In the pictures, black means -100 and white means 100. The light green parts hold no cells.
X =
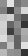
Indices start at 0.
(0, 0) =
12
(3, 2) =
9
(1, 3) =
68
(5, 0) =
73
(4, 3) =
34
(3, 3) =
-60
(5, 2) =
-23
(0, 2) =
-9
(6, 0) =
-1

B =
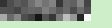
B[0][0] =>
-60
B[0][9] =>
-19
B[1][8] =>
-30
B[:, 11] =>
[4, -15, -70]
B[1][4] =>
-20
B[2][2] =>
6
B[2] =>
[32, -17, 6, -39, -50, -83, -34, -56, -4, 48, 18, -70, 95]
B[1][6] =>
0
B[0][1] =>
-39

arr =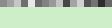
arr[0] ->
9
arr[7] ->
20
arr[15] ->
-19
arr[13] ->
-10
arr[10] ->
29

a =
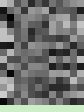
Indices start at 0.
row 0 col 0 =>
53
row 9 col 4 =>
6
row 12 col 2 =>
-16
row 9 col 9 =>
-71
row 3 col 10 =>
1
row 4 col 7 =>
24
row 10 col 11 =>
38
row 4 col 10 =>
-16
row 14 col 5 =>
11
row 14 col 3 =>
-36
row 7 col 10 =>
-15
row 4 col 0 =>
52
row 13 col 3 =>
7
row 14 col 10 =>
-69
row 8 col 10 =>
-15
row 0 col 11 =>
19
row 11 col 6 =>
-36
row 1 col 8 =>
-24
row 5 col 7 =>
-42
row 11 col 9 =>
-34
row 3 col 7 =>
26
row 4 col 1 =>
6
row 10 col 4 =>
-9
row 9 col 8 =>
-48
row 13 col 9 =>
3
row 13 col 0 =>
60
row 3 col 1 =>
-71
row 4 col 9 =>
6
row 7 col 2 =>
-6
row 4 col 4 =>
-68
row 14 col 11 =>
-55

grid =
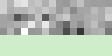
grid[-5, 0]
63
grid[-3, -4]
35
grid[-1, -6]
7
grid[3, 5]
40
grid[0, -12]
48
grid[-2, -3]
49
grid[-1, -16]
12
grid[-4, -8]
22
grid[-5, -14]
73
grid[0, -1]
23
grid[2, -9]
24
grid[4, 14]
39
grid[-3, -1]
62
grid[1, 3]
41
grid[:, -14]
[73, 42, -33, 38, 5]
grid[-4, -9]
44
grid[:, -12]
[48, 53, 18, 83, 18]
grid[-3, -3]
40
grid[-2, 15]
14
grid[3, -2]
26
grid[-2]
[28, 31, 38, 45, 83, 40, 82, 36, 5, -20, 27, 11, 34, 49, 26, 14]
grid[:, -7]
[19, 37, 58, -20, -40]
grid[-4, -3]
46

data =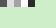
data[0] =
-33
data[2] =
28
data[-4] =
75

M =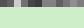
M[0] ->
-35
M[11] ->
-2
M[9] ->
-7
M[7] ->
1

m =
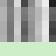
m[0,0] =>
30
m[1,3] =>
-4
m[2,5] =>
43
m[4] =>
[34, -8, 61, -29, 13, 51, 82, -52]
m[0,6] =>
86
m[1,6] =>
71
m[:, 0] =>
[30, 40, 40, 36, 34, 38]
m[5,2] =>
55
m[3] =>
[36, -7, 57, -23, 15, 48, 80, -44]
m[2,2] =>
51
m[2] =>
[40, -1, 51, -8, 21, 43, 73, -25]

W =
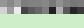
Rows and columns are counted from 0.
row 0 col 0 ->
18
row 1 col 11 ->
-55
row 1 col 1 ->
23
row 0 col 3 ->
-3
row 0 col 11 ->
-4
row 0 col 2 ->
23
